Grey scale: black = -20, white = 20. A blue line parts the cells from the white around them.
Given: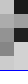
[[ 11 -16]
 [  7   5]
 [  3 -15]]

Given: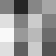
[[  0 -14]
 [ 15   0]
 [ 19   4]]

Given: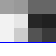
[[ 5  4]
 [18 16]
 [18 12]]

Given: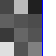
[[ -9   9]
 [ -5  -7]
 [-11  -4]]

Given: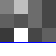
[[  0  10]
 [ -5  -7]
 [-11  20]]

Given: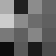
[[  7 -15]
 [ 12   2]
 [ -1  -5]]
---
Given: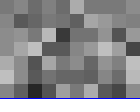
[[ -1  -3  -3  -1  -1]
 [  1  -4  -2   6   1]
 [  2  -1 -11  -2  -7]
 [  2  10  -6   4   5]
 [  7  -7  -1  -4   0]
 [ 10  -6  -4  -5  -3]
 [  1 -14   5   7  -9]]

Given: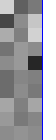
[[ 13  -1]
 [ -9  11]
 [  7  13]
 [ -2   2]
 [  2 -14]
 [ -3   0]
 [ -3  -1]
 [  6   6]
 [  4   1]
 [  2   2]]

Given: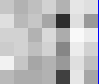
[[ 11  10   8  15]
 [ 15  11 -13   4]
 [ 13   8   7  17]
 [ 12  10   1  13]
 [ 18   6   4  10]
 [  9   7 -10   6]]

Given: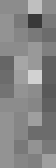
[[  2  10]
 [  3 -11]
 [  3  -1]
 [  2   4]
 [ -4   4]
 [ -3  13]
 [ -2   2]
 [  2   1]
 [  3   5]
 [  3  -3]
 [  3   3]
 [  3   0]]

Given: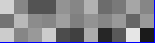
[[ 13  -7   3   8  -1   1]
 [ -2   2   5   3   4   4]
 [ 12   4  -8   7  -6 -16]]

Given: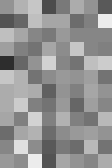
[[  3  11  -1   3]
 [ -7  10   6   0]
 [ 10   1   4   1]
 [  5  -2   2   1]
 [-13   3   1  10]
 [ 11  -2   4   5]
 [  7   7   3   6]
 [  7   0   4   5]
 [  6  13   8  -2]
 [ -3   8   2   5]
 [  1   2  -1   9]
 [  4  17   6   1]]

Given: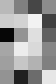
[[  9  -9]
 [ 12  18]
 [-19  15]
 [  6  14]
 [  5   8]
 [  3  -3]]

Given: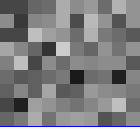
[[ -9  -4   7   4   8]
 [  2   1   7   9  -7]
 [ -9  10   3   8  -3]
 [  6  -4  12  -4  -2]
 [  0  -9  -3   1   2]
 [ -3  -5  -1  -3 -15]
 [ -5  -5  -6   4   1]
 [ -9   5   0   1  10]
 [ -4   7   4   4  -4]]

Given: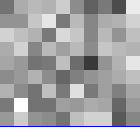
[[ -2   9  12  -5  -8]
 [  3  11  -1   1   8]
 [ 13   8  14   1   3]
 [  7   1   5   2   9]
 [  6  -2  10 -11   8]
 [  2   8  -4   3   7]
 [  8  -2  -1  -1   0]
 [ -1  -2   5   7  -4]
 [  4   3  -2  13  -6]]
